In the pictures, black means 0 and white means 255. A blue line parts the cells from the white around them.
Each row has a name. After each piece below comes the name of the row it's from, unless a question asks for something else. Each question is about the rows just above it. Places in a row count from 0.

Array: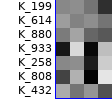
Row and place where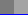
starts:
K_880, 0
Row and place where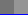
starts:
K_432, 1
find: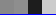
K_258

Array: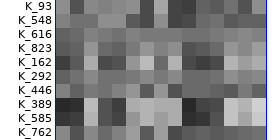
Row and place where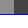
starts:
K_548, 7
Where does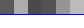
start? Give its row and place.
K_162, 1

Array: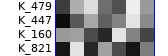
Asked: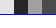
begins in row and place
K_821, 1
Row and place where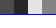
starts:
K_160, 2
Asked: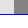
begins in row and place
K_160, 4
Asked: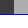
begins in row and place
K_479, 0
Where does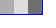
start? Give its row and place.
K_479, 1
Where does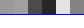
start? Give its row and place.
K_160, 0

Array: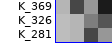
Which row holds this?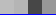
K_281
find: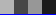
K_369

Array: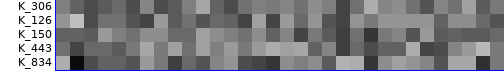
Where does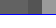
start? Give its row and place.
K_834, 3
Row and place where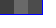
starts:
K_443, 20
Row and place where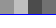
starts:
K_126, 0
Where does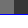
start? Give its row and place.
K_150, 21
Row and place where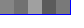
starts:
K_306, 27
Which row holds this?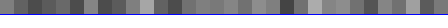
K_306

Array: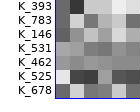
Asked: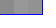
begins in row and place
K_462, 1
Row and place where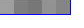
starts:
K_531, 1

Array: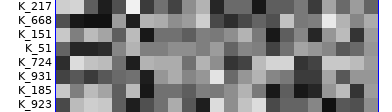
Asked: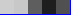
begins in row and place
K_923, 2
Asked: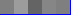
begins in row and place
K_51, 10
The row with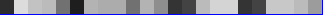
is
K_724
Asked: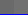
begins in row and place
K_931, 4
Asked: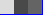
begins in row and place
K_923, 14

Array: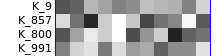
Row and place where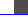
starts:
K_800, 4
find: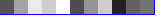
K_800

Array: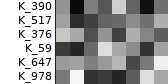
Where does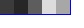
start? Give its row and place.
K_978, 3
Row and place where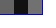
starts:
K_390, 5
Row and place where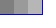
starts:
K_647, 2
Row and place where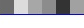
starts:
K_59, 2

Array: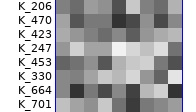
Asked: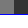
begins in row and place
K_470, 3
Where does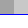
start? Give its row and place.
K_330, 2

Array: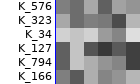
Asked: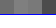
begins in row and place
K_323, 1
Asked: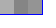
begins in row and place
K_166, 2
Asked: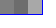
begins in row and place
K_576, 0
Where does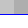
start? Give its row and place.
K_794, 1
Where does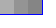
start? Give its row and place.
K_794, 2
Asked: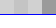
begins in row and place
K_34, 0

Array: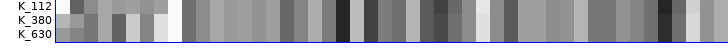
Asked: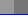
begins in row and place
K_380, 1
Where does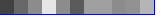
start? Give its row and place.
K_112, 27
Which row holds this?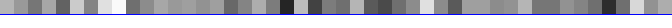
K_380
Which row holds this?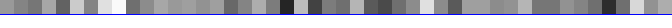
K_630

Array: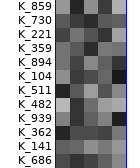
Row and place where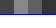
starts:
K_894, 1
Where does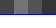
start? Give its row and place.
K_221, 0
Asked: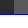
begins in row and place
K_730, 2
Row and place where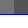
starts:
K_221, 1

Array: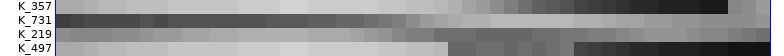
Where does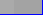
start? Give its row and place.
K_731, 39
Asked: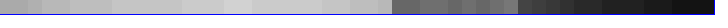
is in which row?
K_497
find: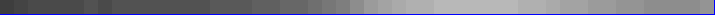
K_731
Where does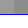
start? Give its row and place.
K_357, 30
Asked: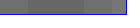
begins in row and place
K_219, 28

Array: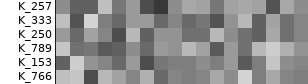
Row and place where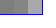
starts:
K_766, 9
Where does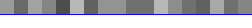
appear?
K_250
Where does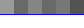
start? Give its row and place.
K_333, 6
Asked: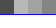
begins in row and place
K_766, 2
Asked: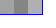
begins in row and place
K_766, 4
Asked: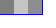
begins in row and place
K_153, 14
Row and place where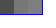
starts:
K_153, 6

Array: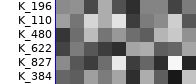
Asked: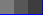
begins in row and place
K_622, 1
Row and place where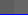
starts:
K_622, 7
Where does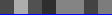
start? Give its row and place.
K_196, 2
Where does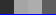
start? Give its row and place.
K_622, 4
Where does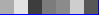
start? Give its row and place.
K_110, 3

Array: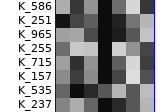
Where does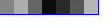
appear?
K_237
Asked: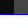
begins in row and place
K_157, 3

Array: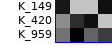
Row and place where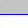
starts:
K_149, 1
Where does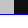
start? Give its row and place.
K_149, 2
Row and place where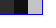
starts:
K_420, 1
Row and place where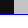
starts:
K_420, 2

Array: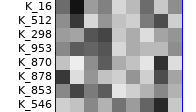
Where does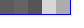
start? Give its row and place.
K_953, 1
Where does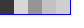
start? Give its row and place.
K_512, 1
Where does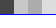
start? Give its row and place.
K_298, 3
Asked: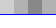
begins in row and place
K_853, 5
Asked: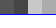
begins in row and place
K_298, 2

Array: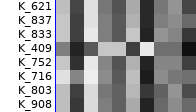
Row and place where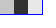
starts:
K_752, 0
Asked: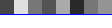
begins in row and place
K_621, 1
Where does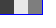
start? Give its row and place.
K_833, 1
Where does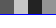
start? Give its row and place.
K_833, 4
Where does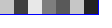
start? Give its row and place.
K_833, 0
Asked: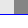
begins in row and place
K_752, 2
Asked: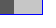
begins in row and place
K_409, 2

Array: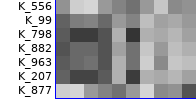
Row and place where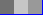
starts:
K_882, 5
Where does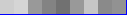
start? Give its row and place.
K_556, 1
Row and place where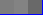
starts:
K_99, 1
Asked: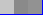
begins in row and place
K_556, 7
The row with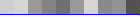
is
K_877

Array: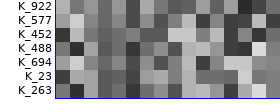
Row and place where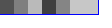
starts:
K_694, 7
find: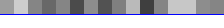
K_694
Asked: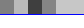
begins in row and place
K_694, 8

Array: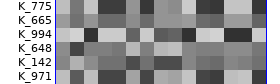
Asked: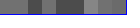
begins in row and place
K_142, 3
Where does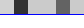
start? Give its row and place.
K_994, 1
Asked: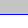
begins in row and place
K_775, 12
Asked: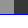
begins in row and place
K_775, 5

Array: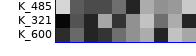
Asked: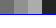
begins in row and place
K_600, 4
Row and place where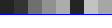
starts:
K_600, 2

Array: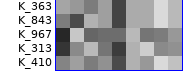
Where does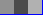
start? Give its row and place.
K_410, 3
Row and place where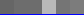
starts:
K_967, 2

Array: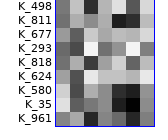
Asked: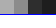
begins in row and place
K_580, 2
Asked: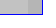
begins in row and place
K_624, 3

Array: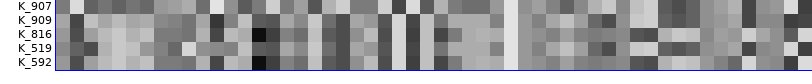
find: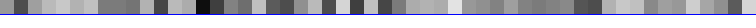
K_816
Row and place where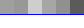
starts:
K_816, 47
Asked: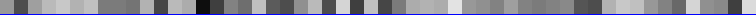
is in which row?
K_592
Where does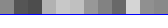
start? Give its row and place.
K_592, 40
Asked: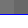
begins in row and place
K_907, 5
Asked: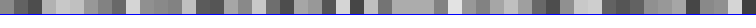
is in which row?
K_519

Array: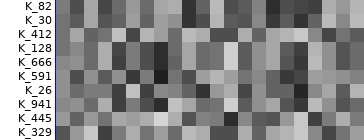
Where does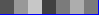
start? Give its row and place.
K_445, 15
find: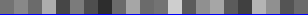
K_128

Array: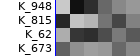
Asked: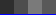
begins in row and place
K_62, 2
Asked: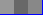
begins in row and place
K_673, 3
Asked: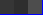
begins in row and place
K_62, 1
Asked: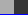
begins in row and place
K_62, 0

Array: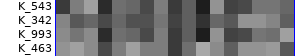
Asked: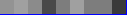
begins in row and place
K_463, 0
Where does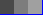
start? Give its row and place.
K_463, 3
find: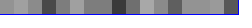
K_463
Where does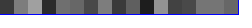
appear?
K_543

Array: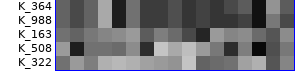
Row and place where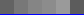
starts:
K_163, 1
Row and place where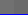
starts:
K_508, 3
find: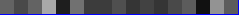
K_364

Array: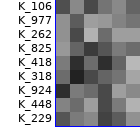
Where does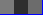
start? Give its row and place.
K_418, 0
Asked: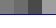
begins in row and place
K_924, 1
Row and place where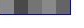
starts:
K_106, 1

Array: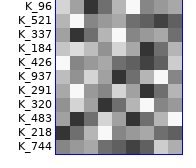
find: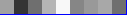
K_337
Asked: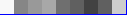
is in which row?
K_426
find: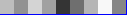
K_937
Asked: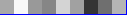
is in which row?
K_291

